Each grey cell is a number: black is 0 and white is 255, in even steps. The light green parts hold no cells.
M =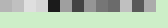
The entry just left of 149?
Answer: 67
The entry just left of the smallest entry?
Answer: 214
